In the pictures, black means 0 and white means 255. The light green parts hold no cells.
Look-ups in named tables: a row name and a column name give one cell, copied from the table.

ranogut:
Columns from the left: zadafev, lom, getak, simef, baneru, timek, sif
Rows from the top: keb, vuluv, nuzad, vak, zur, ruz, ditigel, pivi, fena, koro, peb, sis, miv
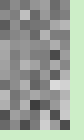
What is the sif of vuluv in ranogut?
127
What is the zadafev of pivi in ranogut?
156
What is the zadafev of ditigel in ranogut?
161
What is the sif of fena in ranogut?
210
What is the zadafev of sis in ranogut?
80
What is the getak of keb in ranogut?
118
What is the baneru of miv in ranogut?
206

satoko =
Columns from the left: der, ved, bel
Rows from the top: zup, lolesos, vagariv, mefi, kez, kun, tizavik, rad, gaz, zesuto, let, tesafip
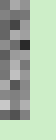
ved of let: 133
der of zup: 115
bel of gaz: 136
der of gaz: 171
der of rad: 118
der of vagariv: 102
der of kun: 93
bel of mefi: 160
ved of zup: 169
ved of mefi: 172
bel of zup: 147
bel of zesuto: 140
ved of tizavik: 177
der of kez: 141
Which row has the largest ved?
rad

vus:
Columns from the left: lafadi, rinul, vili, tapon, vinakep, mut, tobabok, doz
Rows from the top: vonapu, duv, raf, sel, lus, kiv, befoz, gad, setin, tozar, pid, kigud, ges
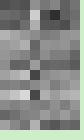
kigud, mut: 138
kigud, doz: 135
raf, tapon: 174
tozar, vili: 216
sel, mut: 129
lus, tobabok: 148
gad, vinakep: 138
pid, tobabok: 127
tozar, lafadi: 178
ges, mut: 87
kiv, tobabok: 126
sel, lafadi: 179
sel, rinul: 165
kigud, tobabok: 155
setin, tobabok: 143
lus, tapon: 102
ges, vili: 116

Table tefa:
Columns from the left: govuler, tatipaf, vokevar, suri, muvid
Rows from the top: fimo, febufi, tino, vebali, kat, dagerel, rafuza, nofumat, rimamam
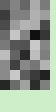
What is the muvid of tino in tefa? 73
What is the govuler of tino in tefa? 75
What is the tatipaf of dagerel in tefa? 99
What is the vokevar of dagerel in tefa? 42
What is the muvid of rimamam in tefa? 127
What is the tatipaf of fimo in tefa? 131
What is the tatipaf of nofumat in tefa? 200
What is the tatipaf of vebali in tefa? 197
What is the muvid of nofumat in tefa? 33
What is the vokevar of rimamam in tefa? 161
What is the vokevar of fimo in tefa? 102
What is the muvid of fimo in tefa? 122
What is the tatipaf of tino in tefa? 156
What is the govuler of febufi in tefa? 60
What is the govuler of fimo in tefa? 99
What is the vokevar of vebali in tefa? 131
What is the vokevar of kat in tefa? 82
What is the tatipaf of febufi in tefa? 127
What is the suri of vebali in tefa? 16
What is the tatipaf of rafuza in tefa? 64

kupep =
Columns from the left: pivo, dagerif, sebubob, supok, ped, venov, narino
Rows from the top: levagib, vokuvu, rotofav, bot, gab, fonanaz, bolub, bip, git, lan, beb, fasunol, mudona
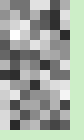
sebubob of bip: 195
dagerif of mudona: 41
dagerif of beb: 68
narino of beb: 67
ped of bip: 226
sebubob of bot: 205
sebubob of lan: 98
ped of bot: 220
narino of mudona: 95
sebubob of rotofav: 234
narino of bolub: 225

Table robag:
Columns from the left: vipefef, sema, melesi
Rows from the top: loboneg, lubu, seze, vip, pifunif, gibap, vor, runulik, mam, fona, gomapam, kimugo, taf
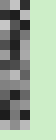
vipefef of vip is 133
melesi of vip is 119
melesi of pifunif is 164
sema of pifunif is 32
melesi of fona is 102
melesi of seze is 31
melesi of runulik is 98
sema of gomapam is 130
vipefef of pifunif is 78
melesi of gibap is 169
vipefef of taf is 178
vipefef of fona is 100

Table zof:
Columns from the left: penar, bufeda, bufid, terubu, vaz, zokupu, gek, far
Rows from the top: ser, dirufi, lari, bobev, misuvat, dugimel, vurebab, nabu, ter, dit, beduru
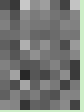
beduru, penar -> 138
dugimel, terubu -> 144
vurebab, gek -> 97
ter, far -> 120
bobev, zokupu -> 107
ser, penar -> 78
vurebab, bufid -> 86
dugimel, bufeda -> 86
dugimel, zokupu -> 112
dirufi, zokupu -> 116
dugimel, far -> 134
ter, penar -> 105
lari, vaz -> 118

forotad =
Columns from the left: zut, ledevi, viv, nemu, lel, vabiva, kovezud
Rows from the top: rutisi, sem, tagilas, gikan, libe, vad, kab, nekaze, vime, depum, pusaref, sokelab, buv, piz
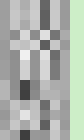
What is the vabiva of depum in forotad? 179
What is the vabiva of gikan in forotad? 117
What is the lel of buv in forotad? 96
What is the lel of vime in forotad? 190
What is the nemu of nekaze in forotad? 148
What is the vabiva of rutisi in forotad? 199
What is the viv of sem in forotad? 183
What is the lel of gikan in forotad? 223
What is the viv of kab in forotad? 210
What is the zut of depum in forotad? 181
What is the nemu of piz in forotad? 152
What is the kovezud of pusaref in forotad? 155
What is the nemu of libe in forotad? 211
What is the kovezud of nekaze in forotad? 170
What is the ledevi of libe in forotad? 200
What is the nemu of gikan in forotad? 140
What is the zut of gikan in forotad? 159
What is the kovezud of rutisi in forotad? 155
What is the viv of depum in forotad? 64
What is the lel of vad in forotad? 224
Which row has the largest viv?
vad

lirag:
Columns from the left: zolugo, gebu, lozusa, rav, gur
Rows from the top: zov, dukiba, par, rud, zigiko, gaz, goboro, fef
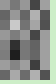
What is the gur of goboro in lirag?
161
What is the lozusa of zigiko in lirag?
120
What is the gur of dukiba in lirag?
86
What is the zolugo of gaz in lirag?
125
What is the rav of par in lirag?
165
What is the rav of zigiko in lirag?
99
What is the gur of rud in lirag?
157
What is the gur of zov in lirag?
160
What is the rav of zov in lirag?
69
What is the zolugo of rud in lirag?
152
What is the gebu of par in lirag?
201
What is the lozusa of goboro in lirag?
158
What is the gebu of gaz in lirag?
30
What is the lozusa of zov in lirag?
151
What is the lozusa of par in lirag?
115
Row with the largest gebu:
par

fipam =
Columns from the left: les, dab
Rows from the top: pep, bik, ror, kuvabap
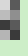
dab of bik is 143
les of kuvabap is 181
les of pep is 216
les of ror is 59
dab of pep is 90
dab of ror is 90
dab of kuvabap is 58
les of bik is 188

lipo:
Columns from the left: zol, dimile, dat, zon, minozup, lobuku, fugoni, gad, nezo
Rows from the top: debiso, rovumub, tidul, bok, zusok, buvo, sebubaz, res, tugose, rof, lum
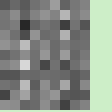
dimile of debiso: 104
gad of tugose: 87
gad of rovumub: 122
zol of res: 84
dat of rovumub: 98
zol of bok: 135
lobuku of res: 107
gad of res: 89
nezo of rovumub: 139
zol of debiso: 87
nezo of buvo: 120
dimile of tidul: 124
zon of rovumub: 130
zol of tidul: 116
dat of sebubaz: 215
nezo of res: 102
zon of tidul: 101
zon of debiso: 113
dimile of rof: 133

